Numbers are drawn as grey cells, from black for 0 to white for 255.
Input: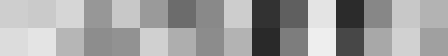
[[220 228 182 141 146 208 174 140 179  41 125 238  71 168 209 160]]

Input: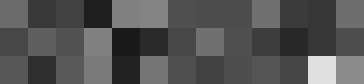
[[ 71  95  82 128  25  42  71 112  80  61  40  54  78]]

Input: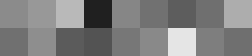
[[112 142  91  83 119 137 229 126 111]]

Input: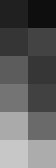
[[ 53  67]
 [116  65]
 [199 172]]

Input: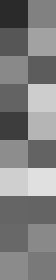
[[ 86 162]
 [ 99 205]
 [141  99]
 [101 100]
 [139 121]]

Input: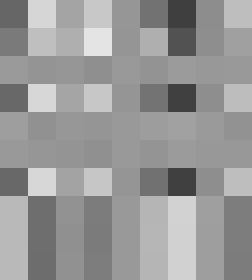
[[122 191 175 228 149 175  82 142 160]
 [104 215 165 199 149 115  64 142 189]
 [153 150 148 144 153 148 155 152 152]
 [185 110 146 124 153 181 210 159 125]
 [185 109 145 125 153 181 209 158 124]]

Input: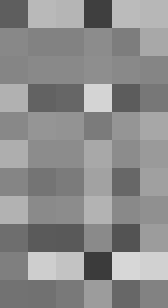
[[136 130 130 140 125 168]
 [177  98 102 212  92 119]
 [174 140 140 168 140 154]
 [178 138 140 179 137 144]
 [127 206 195  59 215 209]]

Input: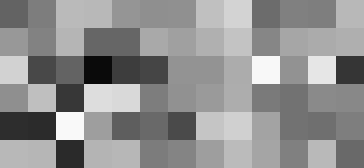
[[152 130 181 102 102 169 160 176 195 134 166 171 175]
 [143 191  55 221 217 125 145 154 173 122 114 138 136]
 [184 182  42 180 183 124 132 158 187 165 128 185 105]]

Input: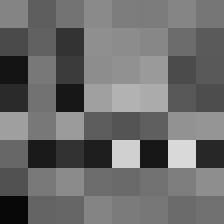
[[ 74  97  51 143 140 135 108  90]
 [ 42 114  23 160 178 171  88  77]
 [103  26  50  30 208  23 217  39]
 [  8 100 102 132 123 119 107 113]]
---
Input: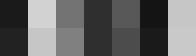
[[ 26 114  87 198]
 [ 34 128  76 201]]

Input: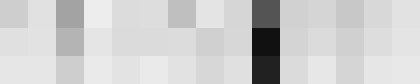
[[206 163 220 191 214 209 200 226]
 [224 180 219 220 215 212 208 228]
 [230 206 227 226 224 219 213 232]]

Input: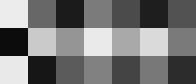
[[236  27  75  82]
 [ 12 149 169 122]
 [233  91  68  44]]

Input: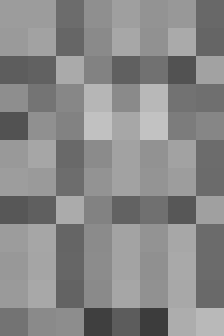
[[156 108 159 152]
 [154 102 167 170]
 [ 93 170  96  82]
 [142 135 138 114]
 [ 82 130 167 124]
 [153 105 162 162]
 [157 109 162 157]
 [ 87 171  98  87]
 [156 101 163 167]
 [152 102 163 169]
 [154  99 166 168]
 [115 141  92 173]]

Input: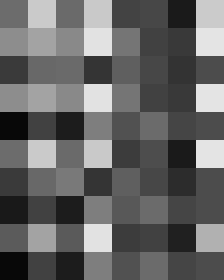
[[108 106  67  26]
 [141 137 117  57]
 [ 58 106  95  51]
 [141 137 117  57]
 [  8  28  81  69]
 [108 106  60  26]
 [ 58 121  95  44]
 [ 25  28  88  69]
 [ 91  90  60  32]
 [  8  28  81  69]]

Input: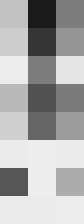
[[194 125]
 [205 148]
 [236 229]
 [185 123]
 [207 157]
 [235 235]
 [ 86 172]
 [235 236]]

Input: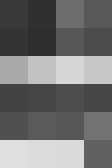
[[ 57 109]
 [ 52  87]
 [169 215]
 [ 67  77]
 [ 80  86]
 [223 218]]
